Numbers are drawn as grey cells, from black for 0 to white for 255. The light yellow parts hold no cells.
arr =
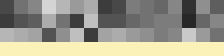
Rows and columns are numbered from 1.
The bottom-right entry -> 114
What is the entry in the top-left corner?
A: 72
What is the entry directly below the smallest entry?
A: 201
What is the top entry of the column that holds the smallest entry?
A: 49
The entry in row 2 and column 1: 60
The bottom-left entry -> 182
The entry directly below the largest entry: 172
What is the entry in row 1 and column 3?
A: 134
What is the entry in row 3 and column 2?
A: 172
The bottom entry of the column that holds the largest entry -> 83

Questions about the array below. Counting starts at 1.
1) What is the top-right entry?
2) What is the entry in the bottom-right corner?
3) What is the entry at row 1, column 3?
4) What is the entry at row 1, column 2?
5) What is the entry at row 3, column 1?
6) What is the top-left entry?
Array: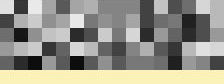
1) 185
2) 66
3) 233
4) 54
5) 110
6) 224

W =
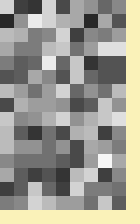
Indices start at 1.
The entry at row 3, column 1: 187
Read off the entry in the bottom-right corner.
93
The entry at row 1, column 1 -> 211
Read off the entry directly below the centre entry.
211
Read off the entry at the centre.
146
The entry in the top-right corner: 136
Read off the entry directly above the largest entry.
157
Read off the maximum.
246
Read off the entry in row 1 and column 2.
63
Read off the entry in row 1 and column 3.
52
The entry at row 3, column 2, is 177
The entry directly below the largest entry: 63
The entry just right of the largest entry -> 168
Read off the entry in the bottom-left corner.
124
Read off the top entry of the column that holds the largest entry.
103
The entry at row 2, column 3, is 235
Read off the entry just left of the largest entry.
157
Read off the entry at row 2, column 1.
40
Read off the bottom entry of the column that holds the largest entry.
199

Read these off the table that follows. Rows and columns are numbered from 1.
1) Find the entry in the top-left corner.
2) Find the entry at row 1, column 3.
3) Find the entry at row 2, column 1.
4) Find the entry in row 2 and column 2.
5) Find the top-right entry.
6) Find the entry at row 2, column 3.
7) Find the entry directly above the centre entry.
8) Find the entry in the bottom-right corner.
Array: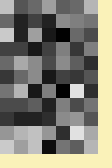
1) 193
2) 105
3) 105
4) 34
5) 181
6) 65
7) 75
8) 181

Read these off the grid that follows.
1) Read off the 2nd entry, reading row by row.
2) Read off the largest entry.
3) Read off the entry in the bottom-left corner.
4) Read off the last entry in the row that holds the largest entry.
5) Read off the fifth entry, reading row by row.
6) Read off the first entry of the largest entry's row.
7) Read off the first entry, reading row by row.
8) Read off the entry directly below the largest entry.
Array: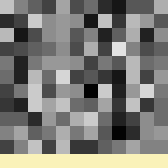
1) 130
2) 226
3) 66
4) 96
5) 164
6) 66
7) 194
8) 87

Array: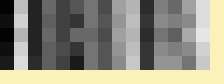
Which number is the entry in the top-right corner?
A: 220
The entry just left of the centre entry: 104
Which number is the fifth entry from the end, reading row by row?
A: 53
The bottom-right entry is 200
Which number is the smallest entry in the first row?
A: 3
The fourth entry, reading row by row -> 104
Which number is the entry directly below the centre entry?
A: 85
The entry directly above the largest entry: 220
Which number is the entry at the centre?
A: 76
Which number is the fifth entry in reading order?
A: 65
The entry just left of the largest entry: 170
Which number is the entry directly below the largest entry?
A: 209
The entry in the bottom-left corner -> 26
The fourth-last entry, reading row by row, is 148
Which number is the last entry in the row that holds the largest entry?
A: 230
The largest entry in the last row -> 220
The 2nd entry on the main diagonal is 209
